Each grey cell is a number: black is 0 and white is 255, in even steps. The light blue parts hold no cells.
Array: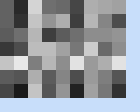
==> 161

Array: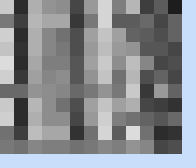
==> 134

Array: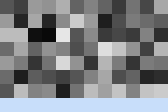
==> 130

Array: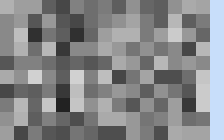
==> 170

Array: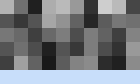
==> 44

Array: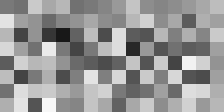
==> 209

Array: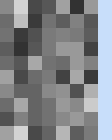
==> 182
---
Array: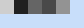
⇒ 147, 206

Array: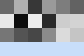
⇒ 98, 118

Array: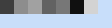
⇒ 211, 62

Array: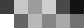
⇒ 19, 255

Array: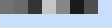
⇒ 79, 114

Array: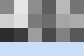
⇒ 117, 45
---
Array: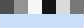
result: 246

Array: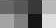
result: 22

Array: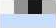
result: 24

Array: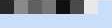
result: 96

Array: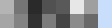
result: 49

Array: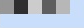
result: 204
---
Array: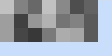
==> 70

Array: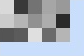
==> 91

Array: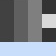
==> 95

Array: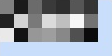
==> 19

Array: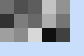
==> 140

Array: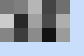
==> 61
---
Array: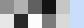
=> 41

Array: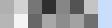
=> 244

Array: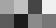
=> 27

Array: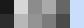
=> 184

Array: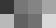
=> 97

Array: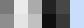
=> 228

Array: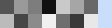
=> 70

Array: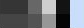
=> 69
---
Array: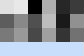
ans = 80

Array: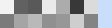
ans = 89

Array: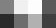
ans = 253

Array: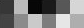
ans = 7

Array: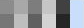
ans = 125

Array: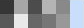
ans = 76
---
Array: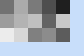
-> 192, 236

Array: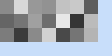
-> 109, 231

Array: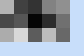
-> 5, 216

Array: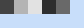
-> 226, 226

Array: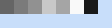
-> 200, 249

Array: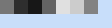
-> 99, 224

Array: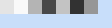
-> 72, 249

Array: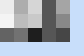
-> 201, 244
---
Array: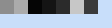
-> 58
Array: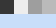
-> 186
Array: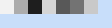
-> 201
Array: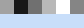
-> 133
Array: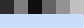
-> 193
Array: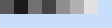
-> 225
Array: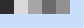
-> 145
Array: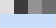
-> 110
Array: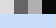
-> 10
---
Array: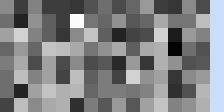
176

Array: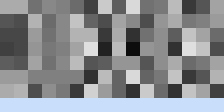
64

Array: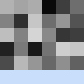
97

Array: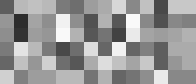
136

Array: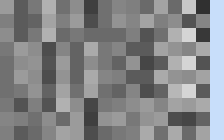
163
